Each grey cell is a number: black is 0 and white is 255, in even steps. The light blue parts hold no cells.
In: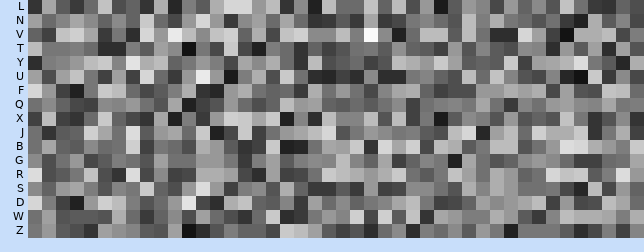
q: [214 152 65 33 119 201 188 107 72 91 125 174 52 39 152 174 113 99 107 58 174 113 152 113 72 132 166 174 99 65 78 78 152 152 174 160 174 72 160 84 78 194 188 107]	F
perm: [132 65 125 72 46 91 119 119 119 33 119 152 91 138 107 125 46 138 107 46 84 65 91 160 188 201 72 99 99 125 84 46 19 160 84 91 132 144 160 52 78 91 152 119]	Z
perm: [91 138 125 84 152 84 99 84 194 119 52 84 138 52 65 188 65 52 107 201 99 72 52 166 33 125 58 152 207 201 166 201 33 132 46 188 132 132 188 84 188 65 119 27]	X
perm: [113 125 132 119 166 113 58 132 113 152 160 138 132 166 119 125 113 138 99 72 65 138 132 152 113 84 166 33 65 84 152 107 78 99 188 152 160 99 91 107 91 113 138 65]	Q
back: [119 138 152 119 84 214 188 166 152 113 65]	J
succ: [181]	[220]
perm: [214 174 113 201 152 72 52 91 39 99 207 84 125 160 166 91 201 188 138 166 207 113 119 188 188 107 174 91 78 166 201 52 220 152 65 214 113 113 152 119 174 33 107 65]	B

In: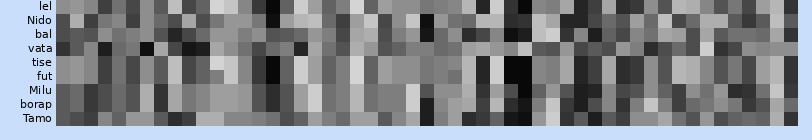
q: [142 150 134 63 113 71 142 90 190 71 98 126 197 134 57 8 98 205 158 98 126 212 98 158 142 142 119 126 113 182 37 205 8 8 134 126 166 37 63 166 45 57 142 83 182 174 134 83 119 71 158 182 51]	fut
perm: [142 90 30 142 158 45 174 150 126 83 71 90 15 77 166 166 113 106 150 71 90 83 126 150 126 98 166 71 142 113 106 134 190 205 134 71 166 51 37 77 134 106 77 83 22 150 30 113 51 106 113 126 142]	bal

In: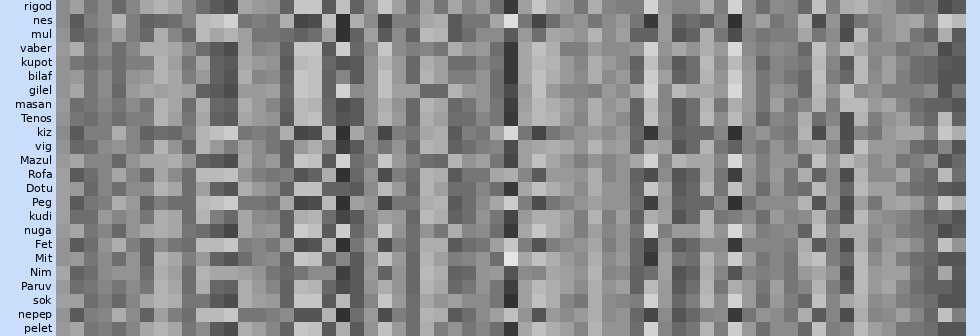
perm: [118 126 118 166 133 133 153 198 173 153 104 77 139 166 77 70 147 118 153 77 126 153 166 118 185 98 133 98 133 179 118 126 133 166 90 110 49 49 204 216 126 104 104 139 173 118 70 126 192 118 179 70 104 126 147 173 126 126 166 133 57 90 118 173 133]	kiz
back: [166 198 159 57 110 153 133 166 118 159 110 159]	rigod

